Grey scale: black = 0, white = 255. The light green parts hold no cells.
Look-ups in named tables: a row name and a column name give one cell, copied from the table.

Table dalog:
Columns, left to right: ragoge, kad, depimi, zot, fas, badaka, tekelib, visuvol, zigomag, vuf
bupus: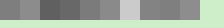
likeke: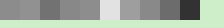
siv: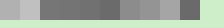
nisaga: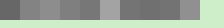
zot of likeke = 136
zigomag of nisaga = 115
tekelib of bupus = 203
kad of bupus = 140
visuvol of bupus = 131
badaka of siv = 107

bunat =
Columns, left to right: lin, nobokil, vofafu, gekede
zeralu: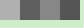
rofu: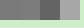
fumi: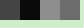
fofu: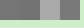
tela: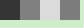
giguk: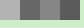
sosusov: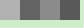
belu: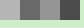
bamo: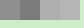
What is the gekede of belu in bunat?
76
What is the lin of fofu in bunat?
117
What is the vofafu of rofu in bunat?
100
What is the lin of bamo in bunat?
143
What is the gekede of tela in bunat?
124
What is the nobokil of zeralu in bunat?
95
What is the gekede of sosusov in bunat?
89
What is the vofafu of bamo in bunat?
174
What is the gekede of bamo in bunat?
182
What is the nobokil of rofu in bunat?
124
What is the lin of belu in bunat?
181
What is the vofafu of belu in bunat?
149
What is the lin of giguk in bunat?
179
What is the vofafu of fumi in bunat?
142
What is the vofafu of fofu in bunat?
170
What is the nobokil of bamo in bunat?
123
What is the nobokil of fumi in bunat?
10
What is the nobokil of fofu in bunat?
115
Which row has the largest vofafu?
tela

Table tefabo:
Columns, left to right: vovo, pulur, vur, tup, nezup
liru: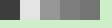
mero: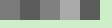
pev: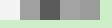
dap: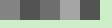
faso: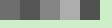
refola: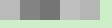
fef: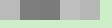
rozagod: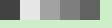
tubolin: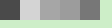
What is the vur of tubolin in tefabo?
166
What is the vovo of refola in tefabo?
186
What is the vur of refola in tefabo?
117
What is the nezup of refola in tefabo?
181
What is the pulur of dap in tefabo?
83
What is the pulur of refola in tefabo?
132
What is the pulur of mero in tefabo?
92
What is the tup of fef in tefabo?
191
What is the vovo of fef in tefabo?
186
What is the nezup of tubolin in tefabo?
119
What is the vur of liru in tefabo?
150
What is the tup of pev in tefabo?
163
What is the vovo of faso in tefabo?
110
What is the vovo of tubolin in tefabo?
74
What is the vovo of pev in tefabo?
244
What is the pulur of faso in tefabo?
85
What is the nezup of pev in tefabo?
155

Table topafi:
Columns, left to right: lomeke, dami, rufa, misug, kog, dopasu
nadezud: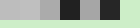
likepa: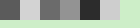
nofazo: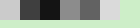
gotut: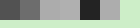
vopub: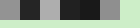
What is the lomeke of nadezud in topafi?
189
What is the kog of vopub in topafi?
25
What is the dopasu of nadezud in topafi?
38
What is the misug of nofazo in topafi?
140
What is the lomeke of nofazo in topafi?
203
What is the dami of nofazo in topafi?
63
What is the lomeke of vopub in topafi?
147
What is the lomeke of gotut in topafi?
82
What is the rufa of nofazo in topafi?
20
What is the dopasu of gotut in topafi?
173
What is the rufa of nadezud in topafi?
171
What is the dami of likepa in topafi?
211
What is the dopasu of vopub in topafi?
143

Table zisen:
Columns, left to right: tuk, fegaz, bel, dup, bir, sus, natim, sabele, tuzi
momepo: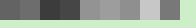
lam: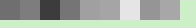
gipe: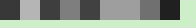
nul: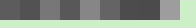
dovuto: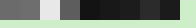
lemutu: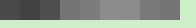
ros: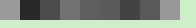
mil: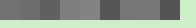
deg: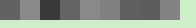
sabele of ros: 89
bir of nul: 134
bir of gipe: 65
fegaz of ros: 41
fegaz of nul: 82
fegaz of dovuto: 110
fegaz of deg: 138
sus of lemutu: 140
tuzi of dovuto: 27
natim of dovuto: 28
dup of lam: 117
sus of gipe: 158
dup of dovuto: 93

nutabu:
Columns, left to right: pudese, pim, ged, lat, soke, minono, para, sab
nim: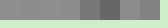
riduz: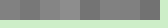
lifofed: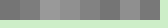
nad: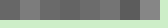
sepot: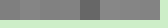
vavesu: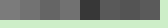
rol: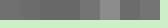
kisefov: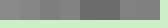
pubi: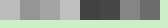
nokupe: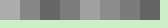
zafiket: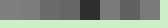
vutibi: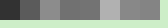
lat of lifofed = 144
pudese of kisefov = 137
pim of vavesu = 114
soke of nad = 108
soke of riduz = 116
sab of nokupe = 100
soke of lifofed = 130
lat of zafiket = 102

